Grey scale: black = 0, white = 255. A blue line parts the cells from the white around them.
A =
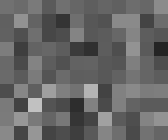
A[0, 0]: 113
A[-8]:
[97, 80, 111, 71, 77, 132, 88, 92, 103, 133, 93, 86]
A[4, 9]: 127
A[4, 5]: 98
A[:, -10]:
[122, 99, 111, 99, 131, 123, 95, 193, 121, 150]
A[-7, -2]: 90
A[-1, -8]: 77
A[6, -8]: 127
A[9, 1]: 69
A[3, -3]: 147
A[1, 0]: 96
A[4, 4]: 81
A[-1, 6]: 89
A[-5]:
[106, 91, 123, 84, 107, 94, 95, 88, 98, 116, 101, 93]
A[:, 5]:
[102, 111, 132, 59, 98, 94, 114, 45, 53, 62]
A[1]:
[96, 146, 99, 71, 52, 111, 87, 82, 138, 138, 68, 108]
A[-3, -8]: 74
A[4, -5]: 88
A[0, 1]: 107
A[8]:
[123, 151, 121, 101, 120, 53, 68, 161, 91, 78, 132, 147]
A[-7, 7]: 93
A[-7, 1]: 62
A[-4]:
[77, 135, 95, 159, 127, 114, 180, 67, 129, 138, 124, 126]
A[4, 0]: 105
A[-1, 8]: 110

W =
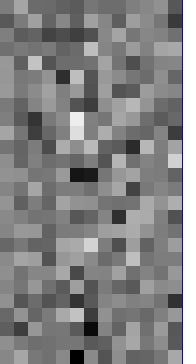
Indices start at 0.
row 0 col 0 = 124
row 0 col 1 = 165
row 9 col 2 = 62
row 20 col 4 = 91
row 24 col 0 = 143
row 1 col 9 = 158
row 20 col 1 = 118
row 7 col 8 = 161
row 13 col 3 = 109
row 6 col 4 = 127
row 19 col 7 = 131
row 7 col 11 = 108
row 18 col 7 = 107
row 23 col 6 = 10
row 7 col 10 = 148
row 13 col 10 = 121
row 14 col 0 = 148
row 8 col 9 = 152
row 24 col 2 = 110
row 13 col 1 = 116
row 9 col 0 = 165
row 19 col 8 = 161
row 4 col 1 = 96
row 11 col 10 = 131
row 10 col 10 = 183
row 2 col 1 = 92
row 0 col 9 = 127
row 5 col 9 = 118
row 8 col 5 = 237
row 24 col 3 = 113
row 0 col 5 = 91
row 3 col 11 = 164
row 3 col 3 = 122
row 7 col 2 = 132
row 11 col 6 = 126
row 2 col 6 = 81
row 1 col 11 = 118
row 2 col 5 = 63

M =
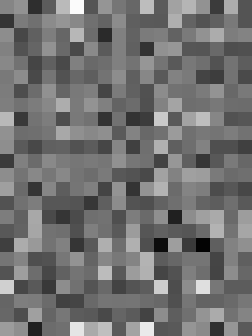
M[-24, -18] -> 133
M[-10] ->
[82, 113, 125, 87, 87, 84, 55, 95, 140, 83, 79, 98, 111, 125, 100, 93, 111, 89]
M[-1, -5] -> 149
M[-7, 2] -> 153
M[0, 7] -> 149
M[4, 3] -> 96
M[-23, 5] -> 136
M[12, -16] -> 136
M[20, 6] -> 84
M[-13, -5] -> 95
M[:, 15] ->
[59, 96, 172, 105, 82, 61, 147, 120, 134, 116, 79, 88, 122, 76, 93, 170, 179, 95, 69, 68, 119, 99, 171, 48]
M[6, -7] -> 140
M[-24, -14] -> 186
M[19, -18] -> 83
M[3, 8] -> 128
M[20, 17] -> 92
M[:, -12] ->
[85, 112, 108, 138, 105, 94, 127, 147, 114, 136, 92, 122, 109, 128, 55, 111, 127, 89, 100, 108, 84, 105, 89, 170]
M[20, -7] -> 205
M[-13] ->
[59, 128, 107, 137, 123, 118, 122, 118, 145, 118, 113, 67, 151, 95, 54, 88, 122, 103]
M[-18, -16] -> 108
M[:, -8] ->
[189, 90, 123, 51, 150, 135, 81, 80, 60, 104, 111, 113, 73, 147, 79, 106, 86, 79, 179, 177, 93, 109, 67, 234]
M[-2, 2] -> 160
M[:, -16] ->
[46, 112, 96, 101, 69, 73, 108, 124, 115, 111, 72, 107, 136, 53, 125, 168, 166, 153, 79, 109, 89, 124, 160, 32]
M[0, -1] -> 84
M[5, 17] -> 74
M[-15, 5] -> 144
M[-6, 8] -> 120
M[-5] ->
[83, 158, 109, 71, 97, 116, 108, 188, 89, 156, 177, 69, 82, 127, 110, 68, 141, 103]
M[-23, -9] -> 95
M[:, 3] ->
[92, 139, 126, 146, 96, 117, 145, 136, 125, 118, 96, 137, 119, 134, 87, 74, 114, 115, 82, 71, 56, 107, 101, 108]
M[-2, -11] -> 73
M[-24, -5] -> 181
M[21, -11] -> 117
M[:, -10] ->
[118, 140, 128, 128, 128, 141, 123, 99, 114, 90, 134, 145, 88, 147, 140, 79, 89, 110, 120, 89, 67, 116, 101, 90]

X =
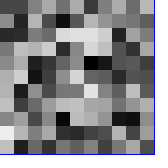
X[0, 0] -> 71
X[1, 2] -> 181
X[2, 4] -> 218
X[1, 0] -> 140
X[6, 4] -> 119
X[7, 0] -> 192
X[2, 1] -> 45
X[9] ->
[237, 182, 127, 169, 48, 42, 66, 78, 179, 68, 157]
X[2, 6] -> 223
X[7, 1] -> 62
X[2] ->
[41, 45, 125, 107, 218, 223, 223, 206, 35, 162, 125]
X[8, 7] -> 148
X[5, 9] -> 83
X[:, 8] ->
[172, 127, 35, 82, 83, 42, 95, 114, 21, 179, 121]
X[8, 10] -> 141
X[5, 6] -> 100
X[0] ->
[71, 71, 130, 170, 113, 172, 58, 127, 172, 108, 183]
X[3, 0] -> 120
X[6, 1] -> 28
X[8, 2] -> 72
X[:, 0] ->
[71, 140, 41, 120, 138, 175, 179, 192, 134, 237, 191]
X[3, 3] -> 204
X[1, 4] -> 15
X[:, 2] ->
[130, 181, 125, 179, 31, 19, 143, 106, 72, 127, 104]
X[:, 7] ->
[127, 148, 206, 191, 22, 93, 131, 163, 148, 78, 64]
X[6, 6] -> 226
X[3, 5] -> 135
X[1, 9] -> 118
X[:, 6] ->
[58, 181, 223, 214, 0, 100, 226, 166, 175, 66, 129]

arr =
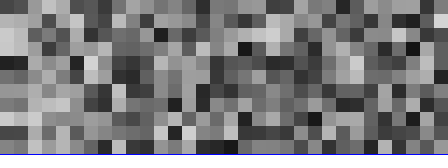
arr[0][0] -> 70
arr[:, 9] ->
[164, 129, 104, 98, 54, 42, 57, 117, 72, 109, 57]
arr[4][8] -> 68
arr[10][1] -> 121
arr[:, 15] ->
[121, 134, 128, 133, 53, 55, 71, 137, 106, 123, 39]
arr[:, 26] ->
[158, 55, 139, 104, 93, 109, 64, 100, 98, 93, 37]
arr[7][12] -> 33
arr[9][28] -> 69
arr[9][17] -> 56
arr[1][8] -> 186
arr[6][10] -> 63
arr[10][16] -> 24
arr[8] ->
[202, 183, 203, 142, 135, 139, 157, 149, 90, 72, 97, 143, 181, 100, 155, 106, 166, 34, 137, 169, 109, 69, 24, 148, 166, 169, 98, 51, 120, 29, 165, 66]
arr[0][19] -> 63
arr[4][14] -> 134
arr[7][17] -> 162
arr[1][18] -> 94
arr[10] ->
[132, 121, 193, 155, 181, 138, 100, 42, 188, 57, 49, 148, 123, 169, 47, 39, 24, 105, 131, 130, 119, 76, 136, 51, 95, 109, 37, 179, 53, 131, 88, 152]
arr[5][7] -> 158
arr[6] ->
[150, 151, 174, 135, 166, 159, 89, 54, 191, 57, 63, 139, 108, 161, 40, 71, 51, 97, 102, 137, 111, 77, 103, 56, 98, 99, 64, 164, 44, 125, 91, 128]
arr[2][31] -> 77
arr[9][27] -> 60
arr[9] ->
[71, 72, 172, 107, 181, 90, 150, 133, 118, 109, 101, 198, 37, 206, 132, 123, 190, 56, 58, 70, 57, 141, 78, 181, 91, 155, 93, 60, 69, 75, 137, 85]
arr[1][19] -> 187
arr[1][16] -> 89
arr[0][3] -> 193
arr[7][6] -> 67
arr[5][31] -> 36
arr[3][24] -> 177
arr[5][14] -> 157
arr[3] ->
[200, 188, 157, 61, 101, 159, 151, 182, 101, 98, 110, 127, 166, 93, 188, 133, 169, 24, 90, 177, 117, 97, 43, 147, 177, 131, 104, 43, 109, 20, 168, 95]
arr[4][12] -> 146

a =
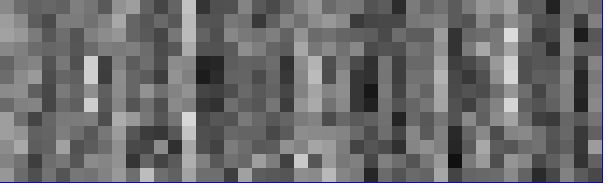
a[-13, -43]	137
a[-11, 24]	101
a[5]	[108, 139, 154, 77, 102, 96, 207, 61, 142, 102, 92, 62, 147, 128, 28, 44, 99, 100, 75, 103, 56, 135, 187, 77, 139, 54, 49, 117, 62, 114, 113, 179, 72, 56, 81, 142, 213, 80, 95, 93, 136, 38, 121]
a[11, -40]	109
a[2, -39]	110
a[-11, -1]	87
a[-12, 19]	96
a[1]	[157, 138, 93, 75, 124, 124, 113, 130, 168, 101, 86, 105, 88, 186, 85, 83, 120, 113, 57, 96, 131, 112, 140, 152, 138, 58, 70, 72, 72, 119, 124, 128, 91, 83, 136, 104, 142, 123, 83, 77, 115, 62, 128]
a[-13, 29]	123
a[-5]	[158, 110, 68, 102, 122, 123, 126, 78, 172, 153, 119, 86, 117, 215, 72, 87, 83, 121, 104, 88, 101, 123, 131, 76, 104, 90, 97, 112, 36, 105, 88, 118, 83, 138, 96, 140, 164, 109, 64, 58, 102, 87, 116]
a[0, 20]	100
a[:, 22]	[150, 140, 107, 119, 179, 187, 164, 170, 131, 138, 165, 86, 138]
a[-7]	[139, 142, 95, 71, 122, 102, 143, 95, 140, 102, 146, 111, 131, 146, 69, 64, 78, 105, 89, 99, 70, 130, 164, 131, 142, 54, 23, 123, 68, 121, 100, 166, 74, 83, 76, 110, 150, 110, 69, 103, 128, 41, 130]
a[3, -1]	94
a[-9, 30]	105
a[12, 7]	130
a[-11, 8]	150
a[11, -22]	201
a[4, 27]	118
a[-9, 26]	48
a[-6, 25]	54
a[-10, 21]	167
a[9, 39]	85
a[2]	[162, 152, 123, 87, 110, 84, 128, 140, 150, 101, 89, 70, 119, 187, 99, 79, 135, 121, 113, 127, 99, 147, 107, 113, 101, 97, 93, 74, 109, 93, 92, 155, 51, 104, 110, 120, 219, 119, 64, 72, 134, 28, 87]
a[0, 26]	83
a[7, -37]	205
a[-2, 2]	62
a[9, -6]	137
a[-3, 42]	156
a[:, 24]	[120, 138, 101, 113, 121, 139, 142, 137, 104, 132, 125, 120, 133]

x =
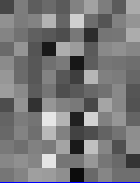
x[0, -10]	70
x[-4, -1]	142
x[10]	[121, 111, 129, 122, 164, 25, 192, 134, 80, 145]
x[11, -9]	144
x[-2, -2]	105
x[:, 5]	[130, 208, 120, 156, 23, 62, 89, 121, 32, 66, 25, 118, 12]
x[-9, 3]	112
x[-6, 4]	129
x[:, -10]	[70, 145, 132, 106, 139, 151, 157, 77, 100, 104, 121, 135, 118]
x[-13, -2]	91
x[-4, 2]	111
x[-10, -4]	90
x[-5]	[100, 124, 116, 230, 180, 32, 210, 129, 150, 100]
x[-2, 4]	117
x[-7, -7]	117
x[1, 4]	101
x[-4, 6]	77
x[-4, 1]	131
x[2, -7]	88
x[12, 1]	132
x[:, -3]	[125, 84, 117, 137, 118, 128, 113, 165, 129, 99, 134, 118, 134]
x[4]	[139, 106, 87, 112, 122, 23, 93, 118, 115, 110]
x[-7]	[157, 138, 92, 117, 78, 89, 104, 113, 137, 85]
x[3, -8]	84
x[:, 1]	[125, 124, 114, 149, 106, 107, 138, 147, 124, 131, 111, 144, 132]
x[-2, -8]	133
